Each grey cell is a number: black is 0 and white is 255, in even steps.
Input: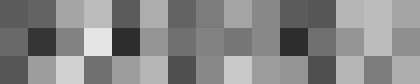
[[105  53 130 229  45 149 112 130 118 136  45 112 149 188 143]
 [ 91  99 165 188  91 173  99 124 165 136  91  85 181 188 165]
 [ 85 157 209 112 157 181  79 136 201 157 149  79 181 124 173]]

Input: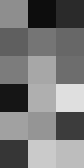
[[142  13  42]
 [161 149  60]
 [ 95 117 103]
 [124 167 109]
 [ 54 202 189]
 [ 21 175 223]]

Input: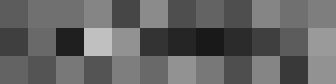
[[ 63 105  31 192 146  51  37  25  43  63  92 154]
 [ 92 112 112 133  70 139  78  99  78 133 112 126]
 [ 99  84 120  84 126 105 146 120  78 133  57 146]]

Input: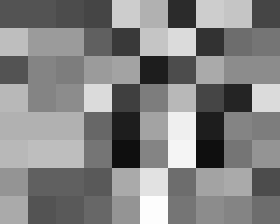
[[ 83  83  76  69 205 177  43 205 197  69]
 [170  83  89 103 148 253 117 140 132 109]
 [148  96  96  89 170 226 109 163 170  76]
 [ 83 132 125 155 163  29  76 170 140 140]
 [184 132 140 219  63 125 184  69  36 219]
 [190 155 155  96  57 197 219  50 109 117]
 [177 177 177 103  29 163 239  29 132 125]
 [184 190 190 117  15 132 245  15 117 148]]

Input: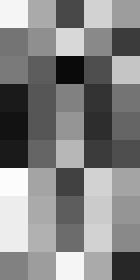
[[122  93  10  78 197]
 [252 164  65 210 164]
 [245 170  72 210 157]
 [237 170  93 203 149]
 [237 177 108 210 137]
 [ 26  86 129  51 116]
 [ 18  86 149  45 101]
 [ 26 101 183  59  78]
 [116 143 216 137  59]
 [129 157 245 170  39]]

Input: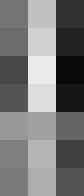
[[ 71 234   9]
 [ 84 222  22]
 [108 208  35]
 [115 193  49]
 [128 181  64]
 [122 173  84]
 [152 159 100]]

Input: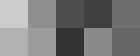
[[177 156  51 137 102]
 [203 143  78  64 109]]

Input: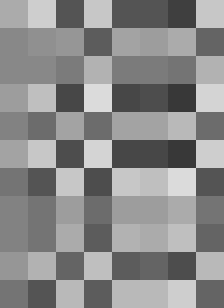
[[157 191  71 219  71  77  56 212]
 [163 199  77 212  71  71  56 206]
 [171 206  84 199  84  84  63 199]
 [150 178 100 191  92 100  77 185]
 [136 136 123 178 123 123 116 178]
 [136 144 150  92 163 157 171 100]
 [130 116 157 108 157 157 171 116]
 [130 108 163 108 163 163 185 108]
 [130 116 171  92 178 171 191 100]
 [116  84 185  92 185 185 206 100]
 [116  84 199  77 199 191 219  84]]
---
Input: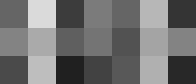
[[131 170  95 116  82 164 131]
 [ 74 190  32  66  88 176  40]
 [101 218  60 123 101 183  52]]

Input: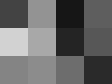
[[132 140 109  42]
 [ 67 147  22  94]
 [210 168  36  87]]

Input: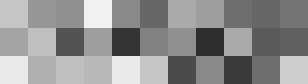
[[197 150 144 241 137 103 170 158 110 103 117]
 [233 176 191 184 233 197  75 137  59 110 205]
 [164 191  83 158  52 130 144  46 170  90  96]]

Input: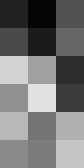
[[ 33   5  81]
 [ 74  27 102]
 [184 116 176]
 [138 124 197]
 [211 160  45]
 [144 226  60]]

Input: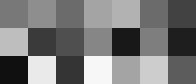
[[190  58  79 134  24 126  30]
 [120 142 107 164 178 107  66]
 [ 16 234  52 247 164 205  92]]

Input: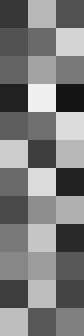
[[204  62 183]
 [190  87 128]
 [ 81 106 212]
 [ 93 112 219]
 [ 74 142 176]
 [135 156  87]
 [ 99 162 120]
 [ 55 183  81]
 [ 62 190  68]
 [120 197  41]
 [106 219  33]
 [ 33 239  20]]
